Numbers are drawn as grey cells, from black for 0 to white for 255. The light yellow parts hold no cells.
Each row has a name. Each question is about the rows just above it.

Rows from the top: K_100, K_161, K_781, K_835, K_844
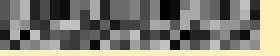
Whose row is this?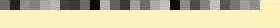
K_844
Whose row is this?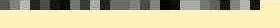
K_161
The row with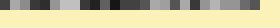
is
K_781

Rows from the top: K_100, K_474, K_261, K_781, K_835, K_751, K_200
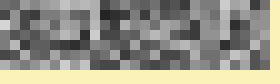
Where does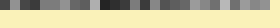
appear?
K_474
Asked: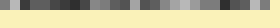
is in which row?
K_835

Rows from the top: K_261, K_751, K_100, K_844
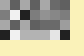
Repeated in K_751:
125
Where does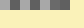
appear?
K_261
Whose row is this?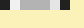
K_844
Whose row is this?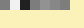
K_751
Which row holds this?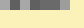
K_100

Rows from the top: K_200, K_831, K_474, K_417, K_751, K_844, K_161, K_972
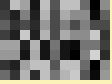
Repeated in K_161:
192
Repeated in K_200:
192
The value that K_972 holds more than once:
180
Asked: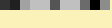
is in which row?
K_161
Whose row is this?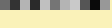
K_972
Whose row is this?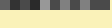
K_474

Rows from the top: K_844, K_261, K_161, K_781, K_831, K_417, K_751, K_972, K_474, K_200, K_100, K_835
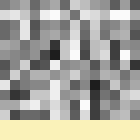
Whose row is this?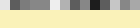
K_474
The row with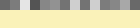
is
K_161
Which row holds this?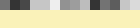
K_200
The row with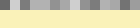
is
K_972

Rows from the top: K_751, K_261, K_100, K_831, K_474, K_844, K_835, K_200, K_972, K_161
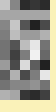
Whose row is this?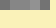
K_972
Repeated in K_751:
43
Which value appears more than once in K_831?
155
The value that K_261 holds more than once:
166
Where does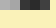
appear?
K_161

